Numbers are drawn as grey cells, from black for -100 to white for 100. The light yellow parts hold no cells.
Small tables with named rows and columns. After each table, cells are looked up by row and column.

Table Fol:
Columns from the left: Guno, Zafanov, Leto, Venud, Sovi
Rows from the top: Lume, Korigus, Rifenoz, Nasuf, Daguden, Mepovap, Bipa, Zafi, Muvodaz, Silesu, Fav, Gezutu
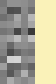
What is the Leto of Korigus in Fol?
-36
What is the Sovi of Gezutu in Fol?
18
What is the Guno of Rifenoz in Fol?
-13
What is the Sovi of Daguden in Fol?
-55
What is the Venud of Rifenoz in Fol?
4
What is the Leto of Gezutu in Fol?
15

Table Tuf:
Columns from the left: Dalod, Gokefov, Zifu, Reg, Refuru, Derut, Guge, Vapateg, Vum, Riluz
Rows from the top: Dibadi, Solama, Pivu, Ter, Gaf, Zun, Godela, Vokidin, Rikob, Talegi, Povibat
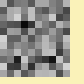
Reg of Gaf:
-38
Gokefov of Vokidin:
8
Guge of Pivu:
10
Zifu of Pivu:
64
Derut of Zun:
4
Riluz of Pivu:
-27
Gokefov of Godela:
-15
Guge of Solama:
-32
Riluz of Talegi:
65
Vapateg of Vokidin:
50
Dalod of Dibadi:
42

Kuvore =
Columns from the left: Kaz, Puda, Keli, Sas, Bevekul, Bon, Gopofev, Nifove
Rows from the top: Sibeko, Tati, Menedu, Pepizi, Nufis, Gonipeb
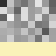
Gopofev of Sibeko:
21
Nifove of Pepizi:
66
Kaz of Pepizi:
46
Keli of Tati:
-20
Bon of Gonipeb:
-8
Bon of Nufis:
40
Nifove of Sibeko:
-24
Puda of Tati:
33
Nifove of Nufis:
26
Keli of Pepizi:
15
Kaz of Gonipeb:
32
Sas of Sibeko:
-9

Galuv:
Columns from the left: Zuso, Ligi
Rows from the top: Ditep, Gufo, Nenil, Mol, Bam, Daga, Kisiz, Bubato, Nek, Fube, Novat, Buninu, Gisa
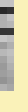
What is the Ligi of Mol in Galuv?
43
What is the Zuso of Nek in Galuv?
28
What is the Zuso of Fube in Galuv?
21
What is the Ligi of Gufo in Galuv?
-60
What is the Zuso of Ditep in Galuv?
54
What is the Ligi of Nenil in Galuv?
53
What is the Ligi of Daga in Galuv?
50
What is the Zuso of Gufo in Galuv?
-68
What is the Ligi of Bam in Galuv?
-57
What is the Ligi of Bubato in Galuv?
50

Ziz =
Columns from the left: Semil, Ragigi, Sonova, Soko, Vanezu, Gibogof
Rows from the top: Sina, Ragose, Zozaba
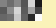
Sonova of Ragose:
67
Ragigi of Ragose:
10
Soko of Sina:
-33
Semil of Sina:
2
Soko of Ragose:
-29
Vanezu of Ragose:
29
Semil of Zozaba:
-19
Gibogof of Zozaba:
97
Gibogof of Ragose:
-48
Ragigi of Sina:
-15
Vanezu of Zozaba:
-67
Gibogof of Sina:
-79
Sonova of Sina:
7
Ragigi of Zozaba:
-13
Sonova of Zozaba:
56
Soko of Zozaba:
-23
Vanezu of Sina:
67

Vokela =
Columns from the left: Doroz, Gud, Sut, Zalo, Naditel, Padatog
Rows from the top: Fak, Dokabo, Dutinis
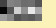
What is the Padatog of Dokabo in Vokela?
33
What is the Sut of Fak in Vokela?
-2
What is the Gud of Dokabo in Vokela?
-34
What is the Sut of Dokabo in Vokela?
63
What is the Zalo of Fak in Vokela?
-15
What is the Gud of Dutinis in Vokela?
5
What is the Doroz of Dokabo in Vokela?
-96
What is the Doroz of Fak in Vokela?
-48
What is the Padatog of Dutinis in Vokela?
-14
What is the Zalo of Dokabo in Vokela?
13
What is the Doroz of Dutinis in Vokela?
22
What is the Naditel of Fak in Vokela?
-13
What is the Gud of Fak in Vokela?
3
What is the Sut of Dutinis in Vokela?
-34
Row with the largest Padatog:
Dokabo

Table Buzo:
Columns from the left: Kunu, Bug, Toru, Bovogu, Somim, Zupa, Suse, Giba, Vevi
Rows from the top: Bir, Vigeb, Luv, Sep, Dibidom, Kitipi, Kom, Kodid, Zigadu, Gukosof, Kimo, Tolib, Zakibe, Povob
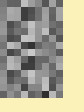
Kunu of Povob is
-22
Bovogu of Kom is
-42
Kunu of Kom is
-9
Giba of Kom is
-6
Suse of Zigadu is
-19
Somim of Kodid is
57
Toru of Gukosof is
34
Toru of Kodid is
-28
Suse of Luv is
27
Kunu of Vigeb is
1
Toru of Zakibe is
15
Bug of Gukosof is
44

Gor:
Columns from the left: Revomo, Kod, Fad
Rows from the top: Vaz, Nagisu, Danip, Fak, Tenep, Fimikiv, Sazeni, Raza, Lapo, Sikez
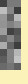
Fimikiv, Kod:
5
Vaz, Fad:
-4
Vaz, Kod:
-4
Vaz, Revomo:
-48
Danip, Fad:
45
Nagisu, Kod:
5
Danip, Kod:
-23
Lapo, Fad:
53
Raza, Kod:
2
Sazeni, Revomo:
36
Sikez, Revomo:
-17
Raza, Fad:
43
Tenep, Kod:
-48

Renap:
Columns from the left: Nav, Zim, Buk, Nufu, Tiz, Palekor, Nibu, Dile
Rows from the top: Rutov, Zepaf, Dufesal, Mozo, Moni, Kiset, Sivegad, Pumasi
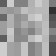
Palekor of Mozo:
36
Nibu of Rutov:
45
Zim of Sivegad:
27
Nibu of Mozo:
48
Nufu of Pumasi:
54
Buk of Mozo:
15
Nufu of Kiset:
8

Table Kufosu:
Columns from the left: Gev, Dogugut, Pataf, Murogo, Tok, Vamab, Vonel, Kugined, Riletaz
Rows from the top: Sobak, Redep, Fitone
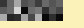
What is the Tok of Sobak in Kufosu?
-28
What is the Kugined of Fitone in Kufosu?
-64
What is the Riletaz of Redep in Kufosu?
-44
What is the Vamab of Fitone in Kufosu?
40
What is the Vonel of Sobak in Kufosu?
-18
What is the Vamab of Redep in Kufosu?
-6
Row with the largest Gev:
Fitone

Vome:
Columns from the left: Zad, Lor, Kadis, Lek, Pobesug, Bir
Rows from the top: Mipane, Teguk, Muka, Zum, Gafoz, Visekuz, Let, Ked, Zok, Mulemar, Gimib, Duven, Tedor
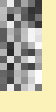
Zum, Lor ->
85
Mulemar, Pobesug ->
-47
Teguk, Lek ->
-25
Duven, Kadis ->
50
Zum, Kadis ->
-30
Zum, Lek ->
29

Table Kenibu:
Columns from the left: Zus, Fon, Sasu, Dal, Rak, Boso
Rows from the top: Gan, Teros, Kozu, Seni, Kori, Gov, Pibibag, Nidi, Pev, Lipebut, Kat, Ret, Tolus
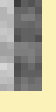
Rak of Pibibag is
-4
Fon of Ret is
46
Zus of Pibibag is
27
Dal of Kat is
-24
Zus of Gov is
49
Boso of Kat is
-25
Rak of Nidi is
0
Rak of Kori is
-24
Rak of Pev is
-2
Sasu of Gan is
-52
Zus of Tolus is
33
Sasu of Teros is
-21
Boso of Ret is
-11
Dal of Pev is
-11
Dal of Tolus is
-2
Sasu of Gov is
-37
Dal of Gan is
-27

